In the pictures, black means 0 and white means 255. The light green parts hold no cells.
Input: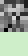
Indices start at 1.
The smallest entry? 2
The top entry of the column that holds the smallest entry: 59
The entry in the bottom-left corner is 130
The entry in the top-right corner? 31
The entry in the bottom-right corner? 143
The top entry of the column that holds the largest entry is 59
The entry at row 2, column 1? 104
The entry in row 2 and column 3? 170
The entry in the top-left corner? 185
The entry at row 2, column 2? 130
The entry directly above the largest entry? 47
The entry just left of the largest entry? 90
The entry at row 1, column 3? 59
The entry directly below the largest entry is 170
